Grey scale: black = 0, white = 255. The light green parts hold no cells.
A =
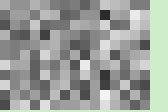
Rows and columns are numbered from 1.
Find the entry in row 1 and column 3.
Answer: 146
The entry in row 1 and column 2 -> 146
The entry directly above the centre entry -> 84
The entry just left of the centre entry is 115
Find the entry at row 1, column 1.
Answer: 178
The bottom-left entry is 75
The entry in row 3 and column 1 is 84
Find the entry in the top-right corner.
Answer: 124
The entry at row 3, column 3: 124
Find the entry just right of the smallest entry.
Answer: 168
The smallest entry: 43
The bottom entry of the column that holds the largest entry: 222
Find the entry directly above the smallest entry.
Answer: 200
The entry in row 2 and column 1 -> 115
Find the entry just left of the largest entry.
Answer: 158
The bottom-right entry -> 134
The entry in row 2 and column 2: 158
